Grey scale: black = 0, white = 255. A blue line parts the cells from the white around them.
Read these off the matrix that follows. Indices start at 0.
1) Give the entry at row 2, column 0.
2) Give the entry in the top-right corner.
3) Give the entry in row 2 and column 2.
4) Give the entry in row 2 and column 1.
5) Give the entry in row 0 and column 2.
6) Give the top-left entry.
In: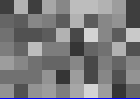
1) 113
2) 62
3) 81
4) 81
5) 62
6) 62

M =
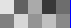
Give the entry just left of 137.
192
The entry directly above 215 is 97
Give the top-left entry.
227

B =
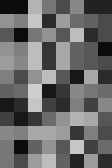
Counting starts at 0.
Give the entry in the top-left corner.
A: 12
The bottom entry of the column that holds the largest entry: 156
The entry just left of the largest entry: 107
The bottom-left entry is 118
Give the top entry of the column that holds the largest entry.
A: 179
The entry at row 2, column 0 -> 87
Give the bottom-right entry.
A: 43
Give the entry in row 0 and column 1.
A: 12
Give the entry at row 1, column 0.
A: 146
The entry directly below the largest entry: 198
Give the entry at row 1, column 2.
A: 198
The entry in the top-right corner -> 34
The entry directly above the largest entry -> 146

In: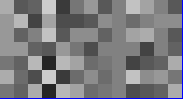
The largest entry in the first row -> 204
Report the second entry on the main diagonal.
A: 184
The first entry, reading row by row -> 172
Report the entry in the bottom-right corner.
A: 172
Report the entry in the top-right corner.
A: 88
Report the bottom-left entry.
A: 118
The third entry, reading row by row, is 98
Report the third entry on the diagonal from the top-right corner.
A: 172
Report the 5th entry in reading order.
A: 58
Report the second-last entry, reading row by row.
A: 98
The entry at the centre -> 77
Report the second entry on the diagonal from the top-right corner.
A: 141
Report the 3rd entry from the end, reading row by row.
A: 88
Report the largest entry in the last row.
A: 184

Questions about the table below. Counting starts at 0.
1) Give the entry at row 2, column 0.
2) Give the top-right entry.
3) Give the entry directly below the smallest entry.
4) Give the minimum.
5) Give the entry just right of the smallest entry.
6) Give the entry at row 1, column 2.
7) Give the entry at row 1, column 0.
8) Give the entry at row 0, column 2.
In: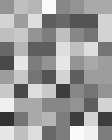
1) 191
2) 169
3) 231
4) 50
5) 116
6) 222
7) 211
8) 181

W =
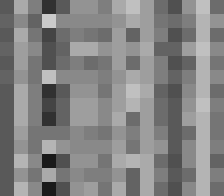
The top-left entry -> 89
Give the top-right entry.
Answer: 108
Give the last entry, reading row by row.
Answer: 108
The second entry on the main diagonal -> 137
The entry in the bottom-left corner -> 89
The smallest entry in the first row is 49
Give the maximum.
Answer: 203
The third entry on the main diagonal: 117
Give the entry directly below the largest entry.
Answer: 68
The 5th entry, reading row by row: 89
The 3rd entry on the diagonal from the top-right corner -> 108
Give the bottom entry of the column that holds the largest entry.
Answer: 26
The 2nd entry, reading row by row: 170
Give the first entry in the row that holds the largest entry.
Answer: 99

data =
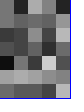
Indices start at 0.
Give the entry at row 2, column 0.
58
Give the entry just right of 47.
107
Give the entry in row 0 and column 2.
172
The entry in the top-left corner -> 118
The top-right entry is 35
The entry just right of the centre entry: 47
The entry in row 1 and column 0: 118
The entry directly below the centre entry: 58
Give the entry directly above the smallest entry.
80
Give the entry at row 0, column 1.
35

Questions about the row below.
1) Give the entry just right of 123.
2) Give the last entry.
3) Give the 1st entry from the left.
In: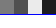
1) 80
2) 30
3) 123

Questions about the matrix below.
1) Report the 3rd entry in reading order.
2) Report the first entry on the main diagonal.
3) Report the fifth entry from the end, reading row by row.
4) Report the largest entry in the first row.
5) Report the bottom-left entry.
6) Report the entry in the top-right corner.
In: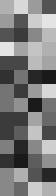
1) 155
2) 176
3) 38
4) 216
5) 136
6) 83

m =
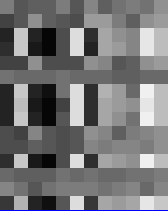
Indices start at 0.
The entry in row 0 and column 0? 124
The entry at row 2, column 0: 35
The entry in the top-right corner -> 144
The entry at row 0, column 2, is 95
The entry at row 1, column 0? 66
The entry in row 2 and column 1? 199
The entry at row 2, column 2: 35
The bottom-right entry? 199
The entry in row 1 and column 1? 86
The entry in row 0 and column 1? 86
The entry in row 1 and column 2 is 144
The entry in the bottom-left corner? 55

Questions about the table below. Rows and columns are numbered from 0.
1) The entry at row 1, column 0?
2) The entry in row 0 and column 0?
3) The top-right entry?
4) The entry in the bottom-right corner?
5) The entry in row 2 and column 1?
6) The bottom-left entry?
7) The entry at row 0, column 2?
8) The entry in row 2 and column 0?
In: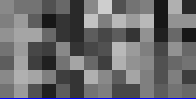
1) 127
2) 137
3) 41
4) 104
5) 165
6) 115
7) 115
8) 146

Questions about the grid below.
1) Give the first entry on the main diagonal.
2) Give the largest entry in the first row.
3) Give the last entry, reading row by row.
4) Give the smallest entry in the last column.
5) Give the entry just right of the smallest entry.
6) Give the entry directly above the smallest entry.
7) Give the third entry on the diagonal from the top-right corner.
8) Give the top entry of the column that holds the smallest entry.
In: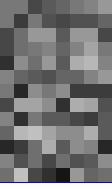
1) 120
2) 152
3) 111
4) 39
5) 152
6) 111
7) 152
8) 101
